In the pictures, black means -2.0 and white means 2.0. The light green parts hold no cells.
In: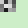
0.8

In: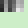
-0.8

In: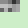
-0.2

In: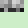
0.1

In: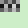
0.3

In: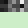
-0.5

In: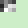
-0.4

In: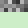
1.2

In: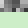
-0.3
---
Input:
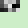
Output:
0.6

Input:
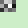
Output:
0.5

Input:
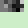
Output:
-1.1

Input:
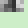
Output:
-1.0

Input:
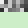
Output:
0.1

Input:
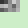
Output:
0.4

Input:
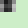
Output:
-1.4
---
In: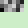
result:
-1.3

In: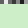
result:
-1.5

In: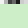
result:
1.2

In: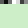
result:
-1.0

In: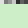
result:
-0.5

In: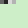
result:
1.4

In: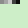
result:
-1.0

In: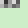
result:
-0.4
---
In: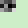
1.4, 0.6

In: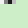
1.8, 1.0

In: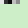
1.6, 1.0

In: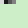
1.4, 0.0

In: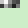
1.9, 1.1

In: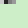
1.2, 0.4

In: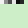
1.8, 1.6

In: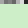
1.4, 0.8

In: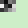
1.8, 1.4

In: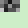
1.1, 0.5
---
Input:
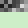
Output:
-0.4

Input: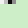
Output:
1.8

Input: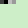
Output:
-1.0

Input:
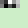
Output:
0.0

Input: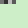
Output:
-0.2

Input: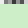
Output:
1.7

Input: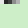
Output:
1.6
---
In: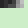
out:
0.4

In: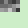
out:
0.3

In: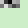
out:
-0.9

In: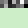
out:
0.0

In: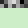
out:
-0.4

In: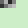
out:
0.6

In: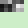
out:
1.7

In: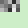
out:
1.3

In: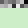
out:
-0.7

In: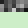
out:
0.7
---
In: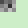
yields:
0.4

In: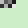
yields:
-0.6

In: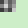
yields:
1.3

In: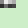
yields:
1.7

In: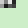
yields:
0.0

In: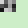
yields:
-1.1

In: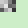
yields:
1.6

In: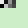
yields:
-1.7

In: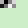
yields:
-2.0

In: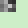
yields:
0.3
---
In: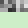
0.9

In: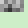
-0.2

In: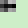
-0.8

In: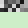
1.5

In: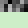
0.4

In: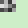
-0.3

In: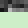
-0.1

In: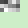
1.4

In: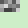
-1.0

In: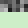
-1.0
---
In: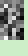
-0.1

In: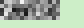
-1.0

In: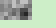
0.4

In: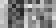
1.2

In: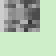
1.2
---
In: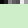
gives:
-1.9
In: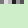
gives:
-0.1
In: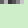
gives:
-0.5
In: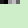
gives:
-1.6
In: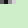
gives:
-0.5
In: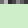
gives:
-0.3
